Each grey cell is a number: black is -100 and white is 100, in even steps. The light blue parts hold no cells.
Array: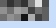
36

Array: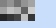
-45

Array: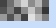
76

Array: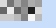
4

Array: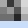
-14

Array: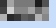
-36

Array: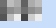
-46

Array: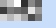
32

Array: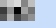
-41

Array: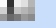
-4
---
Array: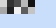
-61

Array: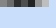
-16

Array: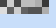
61

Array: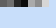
-12

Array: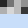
-8

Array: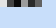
-47
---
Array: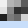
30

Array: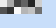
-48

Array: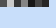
-57

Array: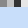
-60

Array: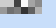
-48

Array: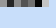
9

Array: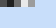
-14

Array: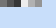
-58
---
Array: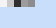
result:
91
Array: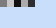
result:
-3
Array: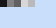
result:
-83
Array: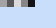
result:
28
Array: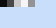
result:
-91
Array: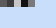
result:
-29
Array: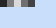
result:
-71
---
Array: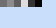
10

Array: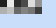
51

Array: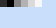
-100

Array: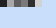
32

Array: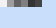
23

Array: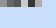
-20

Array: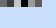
-53

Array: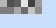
-3

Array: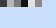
43
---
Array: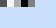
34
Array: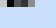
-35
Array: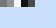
94
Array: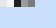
-75
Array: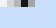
43
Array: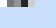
15
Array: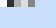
39
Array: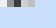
-52
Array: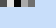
-95
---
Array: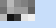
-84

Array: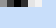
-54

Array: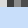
-51

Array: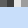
-51

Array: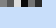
-32

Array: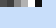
-51

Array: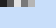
-28

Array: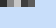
6

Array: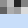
35

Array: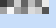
93
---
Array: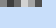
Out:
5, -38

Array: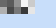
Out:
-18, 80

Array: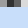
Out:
23, 71

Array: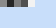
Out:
9, 90

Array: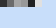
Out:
-62, 76

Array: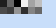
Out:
-76, -19

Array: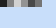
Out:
-76, -8

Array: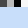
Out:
-44, 94

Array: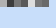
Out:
39, -17
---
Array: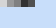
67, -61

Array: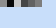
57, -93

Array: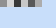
69, -55

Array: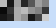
60, -92

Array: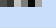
52, -93

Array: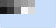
94, -85

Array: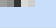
71, -59
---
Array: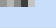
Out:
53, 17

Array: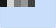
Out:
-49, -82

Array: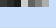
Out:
36, -55

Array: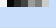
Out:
59, 91

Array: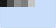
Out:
53, -82

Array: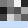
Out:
-70, -47
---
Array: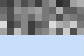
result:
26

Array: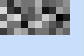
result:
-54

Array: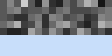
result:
-52

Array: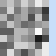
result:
-15

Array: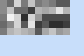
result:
-4
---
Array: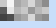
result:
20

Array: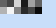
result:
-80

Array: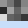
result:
26

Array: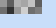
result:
30

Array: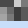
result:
-18

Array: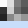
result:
62
